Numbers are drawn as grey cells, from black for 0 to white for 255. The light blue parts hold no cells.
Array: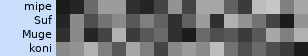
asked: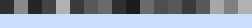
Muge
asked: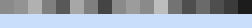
koni
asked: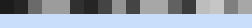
mipe

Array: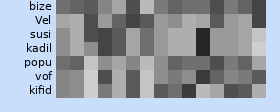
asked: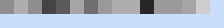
kadil
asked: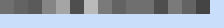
bize
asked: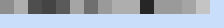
susi

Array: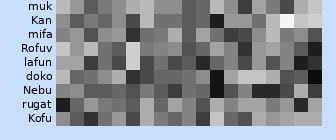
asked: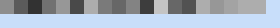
Kofu
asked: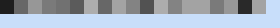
rugat
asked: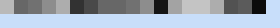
doko

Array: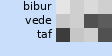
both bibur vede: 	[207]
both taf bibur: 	[207]
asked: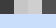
taf

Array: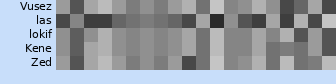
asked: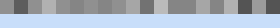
lokif
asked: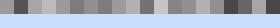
Vusez
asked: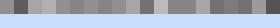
Kene

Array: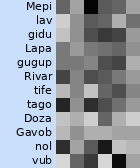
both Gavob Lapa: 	[145]
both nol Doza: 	[194]
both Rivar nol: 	[90]
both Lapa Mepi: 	[101]
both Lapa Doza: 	[101]

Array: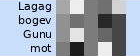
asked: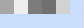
Lagag
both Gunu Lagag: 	[124]

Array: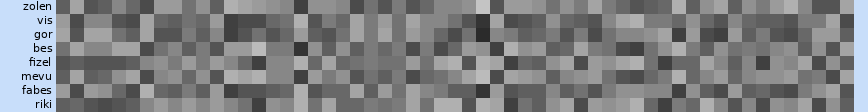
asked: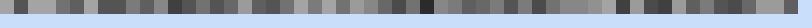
gor
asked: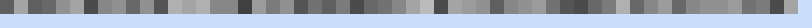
mevu
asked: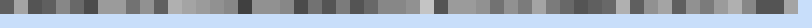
zolen

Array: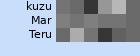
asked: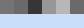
kuzu
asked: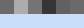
Teru
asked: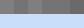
Mar

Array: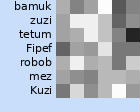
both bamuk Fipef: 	[162]
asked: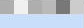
robob
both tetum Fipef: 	[162]
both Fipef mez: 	[162]
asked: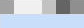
zuzi
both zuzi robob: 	[240]

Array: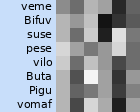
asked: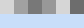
pese
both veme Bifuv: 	[181]
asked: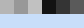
Bifuv
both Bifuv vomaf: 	[181]
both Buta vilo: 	[152]
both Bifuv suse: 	[181]

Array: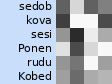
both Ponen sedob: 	[215]
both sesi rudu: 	[149]
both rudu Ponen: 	[248]
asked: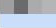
Kobed
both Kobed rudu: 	[159]
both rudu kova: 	[248]

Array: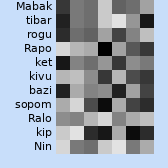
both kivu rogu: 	[191]
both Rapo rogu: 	[162]
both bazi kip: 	[171]
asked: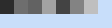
rogu
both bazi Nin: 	[171]
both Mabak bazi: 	[162]

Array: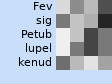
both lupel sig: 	[121]
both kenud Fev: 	[186]

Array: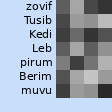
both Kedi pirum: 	[62]
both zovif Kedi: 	[52]
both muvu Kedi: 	[62]

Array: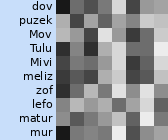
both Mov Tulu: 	[109]
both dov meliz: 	[69]
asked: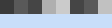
meliz
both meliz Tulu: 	[175]

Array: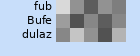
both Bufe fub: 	[93]
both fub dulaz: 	[146]
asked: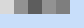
fub
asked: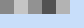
dulaz

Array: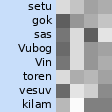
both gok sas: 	[94]
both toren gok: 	[173]
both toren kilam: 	[184]
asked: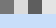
sas
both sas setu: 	[219]

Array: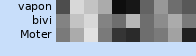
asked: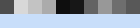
vapon
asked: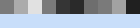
Moter

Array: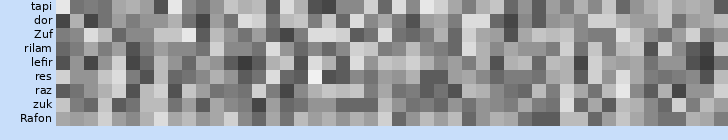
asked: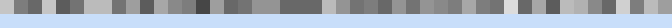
zuk
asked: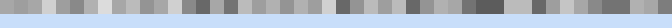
Rafon

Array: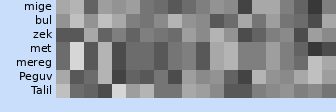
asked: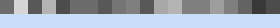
met
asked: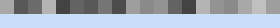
Peguv

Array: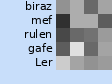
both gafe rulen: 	[105]
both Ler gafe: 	[164]
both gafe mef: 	[93]

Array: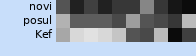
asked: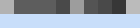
posul
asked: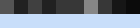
novi

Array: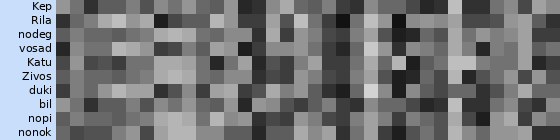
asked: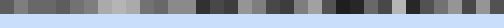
Zivos
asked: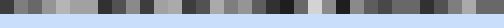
duki
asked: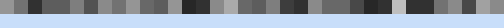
Kep
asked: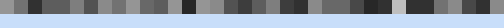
bil
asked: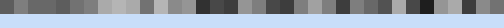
nopi

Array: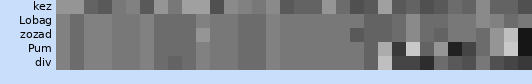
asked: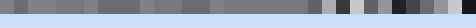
Pum
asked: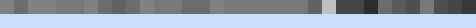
div
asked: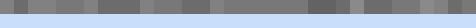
Lobag

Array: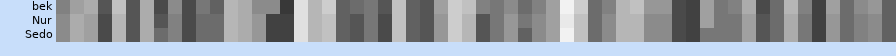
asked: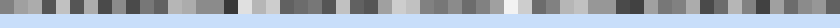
bek

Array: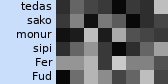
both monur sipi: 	[57]
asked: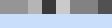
Fer
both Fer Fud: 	[181]
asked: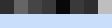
tedas

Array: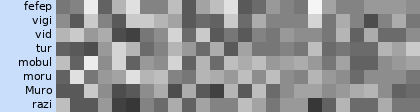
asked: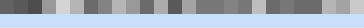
tur
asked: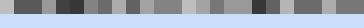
razi

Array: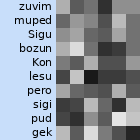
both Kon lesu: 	[80]
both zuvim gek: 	[91]
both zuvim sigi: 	[48]
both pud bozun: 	[48]
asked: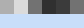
bozun
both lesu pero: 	[80]

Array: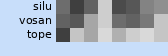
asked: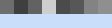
silu
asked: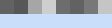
vosan
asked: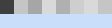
tope

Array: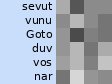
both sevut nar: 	[139]
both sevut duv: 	[171]
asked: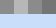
vunu
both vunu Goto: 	[117]
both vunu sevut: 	[139]

